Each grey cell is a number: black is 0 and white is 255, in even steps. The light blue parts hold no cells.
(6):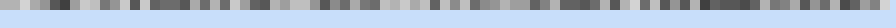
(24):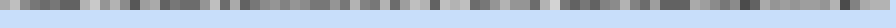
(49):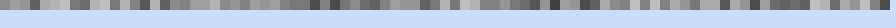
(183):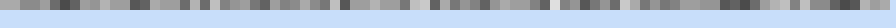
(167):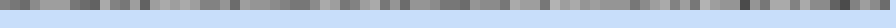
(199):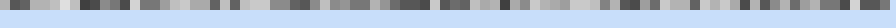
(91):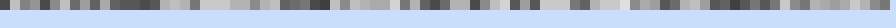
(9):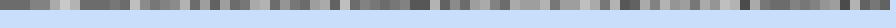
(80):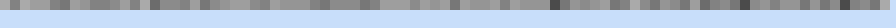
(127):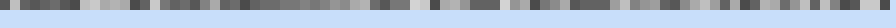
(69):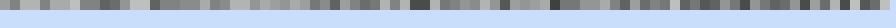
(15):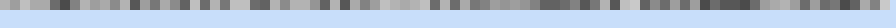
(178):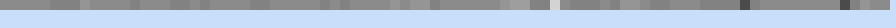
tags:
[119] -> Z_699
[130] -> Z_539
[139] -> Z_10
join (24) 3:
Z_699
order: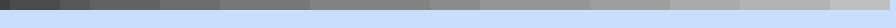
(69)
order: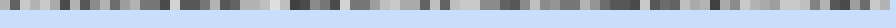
(199)
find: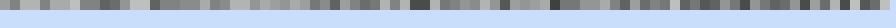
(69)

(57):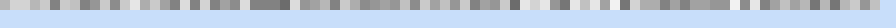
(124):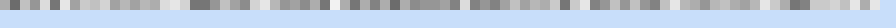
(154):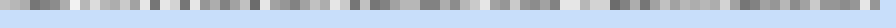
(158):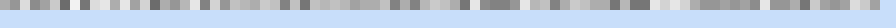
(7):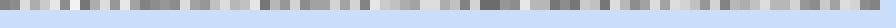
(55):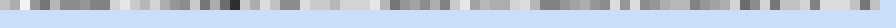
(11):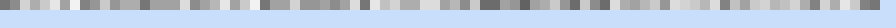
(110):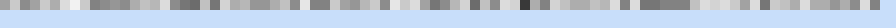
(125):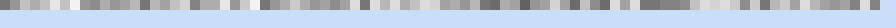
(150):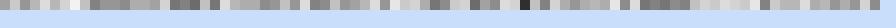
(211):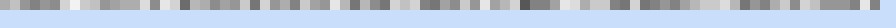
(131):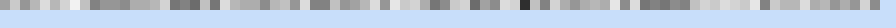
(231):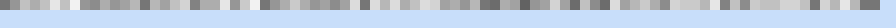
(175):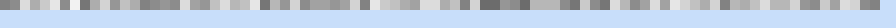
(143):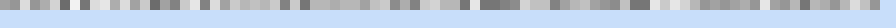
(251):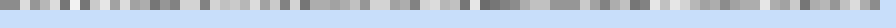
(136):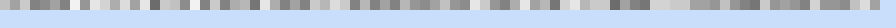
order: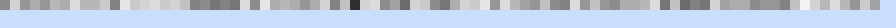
(150)
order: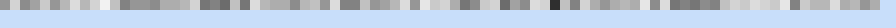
(131)
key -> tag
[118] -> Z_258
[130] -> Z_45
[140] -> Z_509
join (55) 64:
Z_509
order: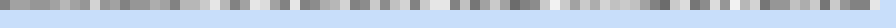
(136)
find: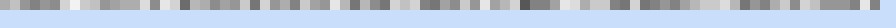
(211)
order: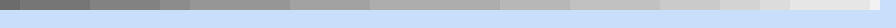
(158)
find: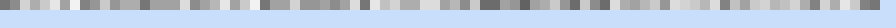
(11)

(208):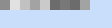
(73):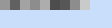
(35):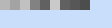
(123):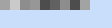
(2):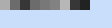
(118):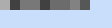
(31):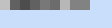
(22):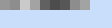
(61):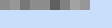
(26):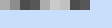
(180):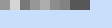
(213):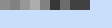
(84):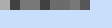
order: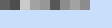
(22)
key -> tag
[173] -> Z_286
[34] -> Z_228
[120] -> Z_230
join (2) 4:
Z_230
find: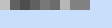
(31)
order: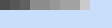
(22)

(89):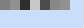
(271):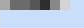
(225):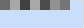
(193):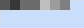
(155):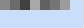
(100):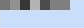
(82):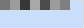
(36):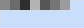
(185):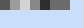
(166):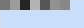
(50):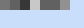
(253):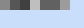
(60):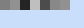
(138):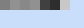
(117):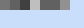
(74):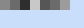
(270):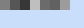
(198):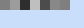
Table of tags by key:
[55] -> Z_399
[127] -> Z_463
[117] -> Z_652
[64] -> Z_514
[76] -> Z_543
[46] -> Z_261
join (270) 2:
Z_399
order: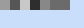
(74)
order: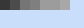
(82)
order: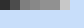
(89)
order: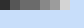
(185)
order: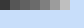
(270)

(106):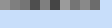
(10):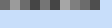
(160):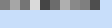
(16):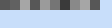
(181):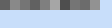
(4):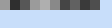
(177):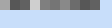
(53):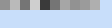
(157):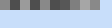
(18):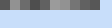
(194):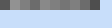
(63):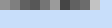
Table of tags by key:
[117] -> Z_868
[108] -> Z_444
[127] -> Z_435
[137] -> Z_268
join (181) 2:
Z_868
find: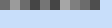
(10)
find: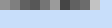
(63)

